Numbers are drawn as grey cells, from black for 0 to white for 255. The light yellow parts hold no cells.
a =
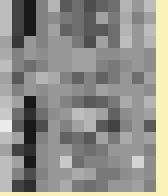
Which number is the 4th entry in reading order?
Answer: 130
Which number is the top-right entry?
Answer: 189
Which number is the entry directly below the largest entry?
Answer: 189
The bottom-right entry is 130
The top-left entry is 189
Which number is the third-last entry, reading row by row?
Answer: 151
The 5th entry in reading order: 180
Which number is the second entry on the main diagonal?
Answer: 66
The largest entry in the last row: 189
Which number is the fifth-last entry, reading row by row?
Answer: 121
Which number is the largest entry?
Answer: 234
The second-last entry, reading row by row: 161
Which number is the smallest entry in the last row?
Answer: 47
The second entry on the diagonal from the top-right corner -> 130

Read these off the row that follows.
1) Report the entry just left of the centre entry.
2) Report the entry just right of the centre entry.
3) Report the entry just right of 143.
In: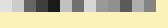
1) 192
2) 214
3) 90

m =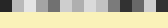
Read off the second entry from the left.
185
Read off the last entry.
50
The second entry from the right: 206
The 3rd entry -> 228

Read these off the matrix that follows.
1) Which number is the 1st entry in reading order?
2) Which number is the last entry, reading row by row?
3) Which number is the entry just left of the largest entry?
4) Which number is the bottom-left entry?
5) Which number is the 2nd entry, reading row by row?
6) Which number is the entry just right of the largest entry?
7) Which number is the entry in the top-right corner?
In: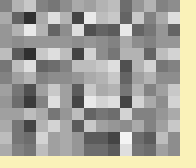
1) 130
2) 141
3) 68
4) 170
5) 179
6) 109
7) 141

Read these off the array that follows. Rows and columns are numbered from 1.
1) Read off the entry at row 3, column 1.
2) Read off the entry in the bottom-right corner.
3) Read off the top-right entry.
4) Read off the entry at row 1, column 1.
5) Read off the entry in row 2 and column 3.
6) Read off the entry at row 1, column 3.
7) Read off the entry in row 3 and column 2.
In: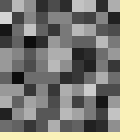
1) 22
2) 143
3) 174
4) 87
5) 133
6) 143
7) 109

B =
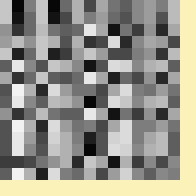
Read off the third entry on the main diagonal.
106
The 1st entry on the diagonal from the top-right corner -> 187
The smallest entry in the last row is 31
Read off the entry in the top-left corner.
198
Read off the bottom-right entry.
125
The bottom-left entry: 94
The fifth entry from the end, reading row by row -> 210
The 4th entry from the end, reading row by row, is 136
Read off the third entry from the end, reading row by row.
94
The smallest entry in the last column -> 72
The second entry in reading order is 7
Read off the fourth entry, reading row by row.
198
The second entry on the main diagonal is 19
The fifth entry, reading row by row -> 7
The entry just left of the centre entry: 115
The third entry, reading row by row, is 125
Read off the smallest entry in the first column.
60
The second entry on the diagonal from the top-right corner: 82

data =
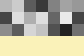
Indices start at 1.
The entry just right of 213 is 194
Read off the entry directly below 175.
213
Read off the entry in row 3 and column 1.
140
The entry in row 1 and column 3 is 92
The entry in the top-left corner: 184
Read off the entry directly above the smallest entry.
234

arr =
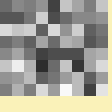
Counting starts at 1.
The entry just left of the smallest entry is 177
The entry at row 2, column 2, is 86
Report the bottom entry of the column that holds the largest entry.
249
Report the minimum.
45
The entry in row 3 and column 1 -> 217
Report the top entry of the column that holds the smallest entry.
147
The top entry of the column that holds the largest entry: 197
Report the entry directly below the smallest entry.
96
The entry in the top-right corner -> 197
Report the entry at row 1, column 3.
126
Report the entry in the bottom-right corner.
227
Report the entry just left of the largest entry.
156
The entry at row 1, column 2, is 136
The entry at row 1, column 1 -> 107
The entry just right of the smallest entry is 107
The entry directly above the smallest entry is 65
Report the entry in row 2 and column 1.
86
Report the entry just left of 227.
65
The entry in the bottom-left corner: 126
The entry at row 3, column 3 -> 206
